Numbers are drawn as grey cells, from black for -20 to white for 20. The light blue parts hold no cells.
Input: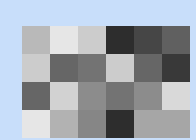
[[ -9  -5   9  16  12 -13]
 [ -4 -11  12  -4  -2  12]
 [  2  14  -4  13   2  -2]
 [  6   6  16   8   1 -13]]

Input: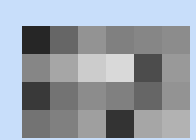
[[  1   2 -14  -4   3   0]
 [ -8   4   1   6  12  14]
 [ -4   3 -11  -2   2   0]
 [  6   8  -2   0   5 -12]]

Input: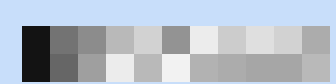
[[ 13   7 -17  -2   2   9  13   3  17  12  15]
 [  6   9 -17  -4   5  17   9  18   8   7   6]]

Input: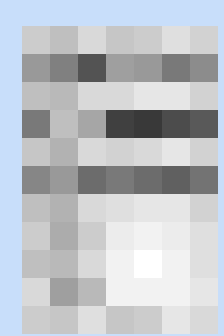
[[ 15  13  12  10  14  11  12]
 [ -1   2   4   0  -7   5   4]
 [ 16  13  10   9  14  14  16]
 [ -8  -6  -1  10   6 -10 -11]
 [ 16  13  11   8  14  13  14]
 [ -5  -2   1   4  -3  -1  -3]
 [ 16  13  10   8  14  15  16]
 [ 17  15  12   7  12  17  18]
 [ 18  15  10   9  14  18  20]
 [ 18  16  14   5   9  18  18]
 [ 16  14  12  11  15  11  12]]

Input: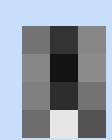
[[-12   1  -2]
 [-17   2   1]
 [-13  -2   0]
 [ 16  -7  -3]]

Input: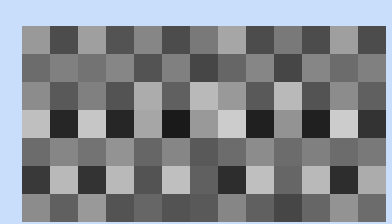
[[  5  -8   4  -8   5  -7   1  -8  -1   6  -8  -1  -8]
 [ -3   0  -3   0  -2   1  -7   0  -9  -4   1  -9   1]
 [  2  -5   2  -6   0  -7   7  -5   9   4  -6   9  -7]
 [ 12 -12  10 -14  11 -14   6 -16   4  12 -15   3 -15]
 [ -3  -1  -3   1  -2   3  -4   1  -6  -3   2  -3   0]
 [-13   7 -11   9 -12   9  -7  10  -5 -13  10  -4   9]
 [  3  -3   2  -5   4  -7  -4  -7  -6   1  -5  -9  -4]]
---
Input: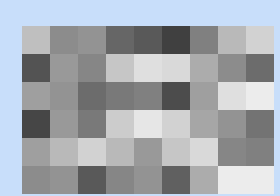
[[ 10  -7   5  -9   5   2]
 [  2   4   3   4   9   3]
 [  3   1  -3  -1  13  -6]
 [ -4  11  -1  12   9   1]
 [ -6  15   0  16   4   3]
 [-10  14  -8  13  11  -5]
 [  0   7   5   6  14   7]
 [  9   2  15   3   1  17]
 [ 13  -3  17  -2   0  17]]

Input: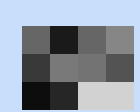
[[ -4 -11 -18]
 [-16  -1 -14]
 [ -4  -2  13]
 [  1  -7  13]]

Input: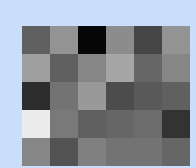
[[ -5   5 -13  17   1]
 [  3  -5  -2  -1  -7]
 [-19   1   4  -5   0]
 [  2   6  -8  -4  -2]
 [ -9  -4  -6  -3  -2]
 [  3   1  -5 -12  -4]]

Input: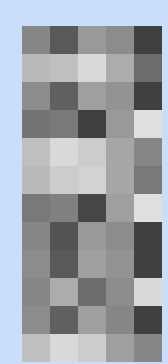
[[  1   9   2  -2  10   9  -1   1   2   1   2  10]
 [ -6  10  -5  -1  14  12   0  -7  -6   7  -5  14]
 [  4  14   5 -10  12  13  -9   4   5  -3   5  12]
 [  2   7   3   4   6   6   5   2   3   2   1   5]
 [-10  -3 -10  15   1  -1  15 -10 -10  14 -10   1]]

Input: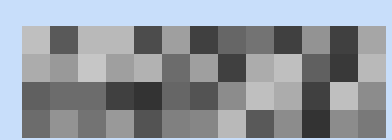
[[ 10   7  -5  -3]
 [ -6   4  -3   3]
 [  9  11  -3  -2]
 [  9   5 -10   4]
 [ -8   8 -12  -7]
 [  5  -3  -4   0]
 [-10   5  -7   1]
 [ -4 -10   2   9]
 [ -2   7  10  -6]
 [-10  10   7   2]
 [  3  -5 -10 -12]
 [-10 -11  10   2]
 [  6   9   2  -1]]

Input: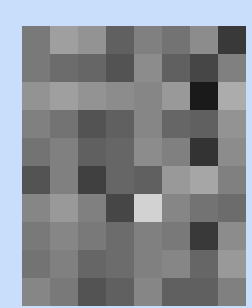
[[ -1  -1   3   0  -2  -7   1  -1  -2   1]
 [  5  -3   5  -2   0   0   4   1   0  -1]
 [  3  -4   3  -7  -5 -10   0  -1  -4  -7]
 [ -5  -7   2  -5  -4  -4  -9  -3  -3  -5]
 [  0   2   1   1   2  -5  13   0   0   1]
 [ -2  -5   4  -4   0   4   1  -1   1  -5]
 [  2  -9 -16  -5 -12   6  -2 -11  -4  -5]
 [-11   0   7   3   2   0  -3   2   4   0]]

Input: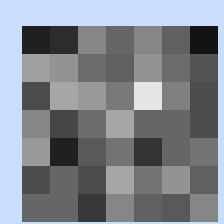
[[-15   5  -8   1   4  -8  -4]
 [-13   3   6  -9 -15  -4  -4]
 [  1  -3   4  -3  -6  -8 -11]
 [ -4  -5  -1   6  -2   6   1]
 [  1   3  16  -4 -12  -2  -5]
 [ -5  -3   0  -4  -4   3  -6]
 [-17  -7  -8  -8  -2  -5   1]]

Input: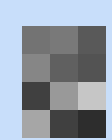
[[ -2   1 -10   6]
 [ -1  -5   4 -10]
 [ -6  -7  11 -13]]

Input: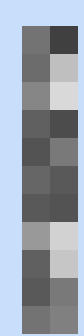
[[ -2  -3   1  -5  -7  -4  -6   4  -5  -6  -2]
 [-10  10  14  -8  -1  -6  -7  13  11  -1   0]]
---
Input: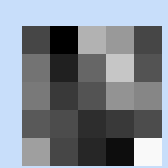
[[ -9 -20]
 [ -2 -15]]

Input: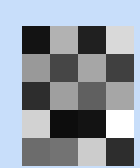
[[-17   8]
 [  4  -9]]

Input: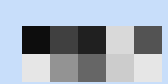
[[-18 -10]
 [ 16   3]]

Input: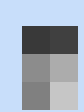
[[-11 -10]
 [  2   7]]

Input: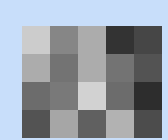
[[12  1]
 [ 7 -2]]

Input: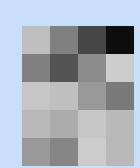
[[10  0]
 [ 0 -7]]

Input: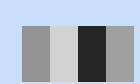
[[ 3 13]
 [ 3 13]]

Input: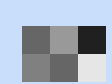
[[-4  4]
 [ 0 -4]]
